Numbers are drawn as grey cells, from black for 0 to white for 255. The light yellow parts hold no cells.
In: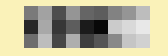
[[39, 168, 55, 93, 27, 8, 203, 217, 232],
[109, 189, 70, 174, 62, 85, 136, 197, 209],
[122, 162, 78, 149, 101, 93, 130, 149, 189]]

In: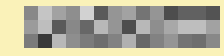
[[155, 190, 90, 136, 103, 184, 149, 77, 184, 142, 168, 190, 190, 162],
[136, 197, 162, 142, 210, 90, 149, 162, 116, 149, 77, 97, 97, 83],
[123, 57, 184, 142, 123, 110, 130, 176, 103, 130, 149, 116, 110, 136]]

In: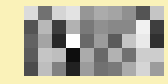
[[98, 164, 40, 255, 105, 156, 91, 197, 233, 48],
[84, 184, 62, 178, 121, 144, 136, 136, 241, 62],
[76, 190, 129, 33, 156, 113, 121, 171, 213, 156],
[91, 197, 190, 14, 171, 105, 178, 113, 205, 205],
[219, 113, 213, 227, 150, 171, 164, 144, 84, 197]]

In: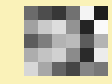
[[107, 77, 55, 113, 244, 30],
[215, 167, 100, 69, 133, 119],
[92, 126, 179, 187, 92, 179],
[173, 195, 209, 139, 42, 236],
[161, 202, 221, 147, 36, 250]]

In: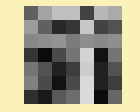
[[129, 74, 18, 74, 218, 33, 61],
[117, 82, 33, 61, 205, 33, 82],
[156, 96, 40, 54, 199, 67, 82],
[54, 11, 74, 117, 211, 18, 117],
[47, 26, 90, 109, 218, 11, 102],
[136, 142, 148, 123, 142, 136, 142],
[96, 163, 191, 191, 67, 183, 170]]

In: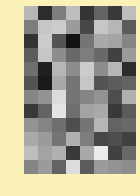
[[51, 204, 84, 20, 117, 169, 163, 133],
[133, 155, 99, 220, 92, 155, 147, 141],
[147, 133, 111, 78, 117, 182, 99, 105],
[169, 155, 117, 176, 125, 71, 78, 65],
[182, 44, 125, 190, 51, 99, 57, 190],
[92, 198, 141, 105, 125, 105, 65, 155],
[84, 26, 169, 117, 198, 84, 92, 99],
[190, 163, 176, 57, 169, 235, 65, 105],
[111, 32, 182, 141, 204, 141, 182, 44],
[125, 198, 204, 155, 71, 198, 182, 92],
[133, 147, 220, 117, 133, 147, 78, 176],
[57, 99, 228, 111, 163, 169, 57, 92]]

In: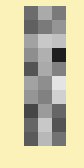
[[142, 176, 30],
[102, 200, 84],
[70, 155, 102],
[90, 184, 114],
[108, 170, 122],
[84, 170, 129],
[96, 122, 149],
[162, 200, 192],
[149, 129, 208],
[162, 142, 228]]

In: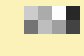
[[116, 190, 159, 67],
[204, 171, 253, 40]]

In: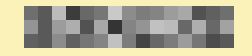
[[96, 89, 140, 96, 118, 132, 193, 124, 68, 104, 124, 156, 118, 76, 89],
[148, 89, 156, 174, 82, 168, 52, 132, 148, 193, 187, 104, 174, 104, 162],
[111, 89, 187, 60, 104, 118, 201, 140, 124, 132, 156, 168, 82, 96, 111]]
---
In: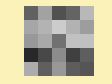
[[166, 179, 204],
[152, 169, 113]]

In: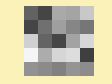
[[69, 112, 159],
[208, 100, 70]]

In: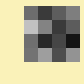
[[193, 131, 58],
[111, 40, 70]]

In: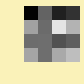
[[161, 107, 228],
[109, 110, 81]]

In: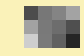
[[162, 121, 109],
[206, 122, 97]]

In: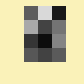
[[169, 67, 116],
[53, 13, 132]]
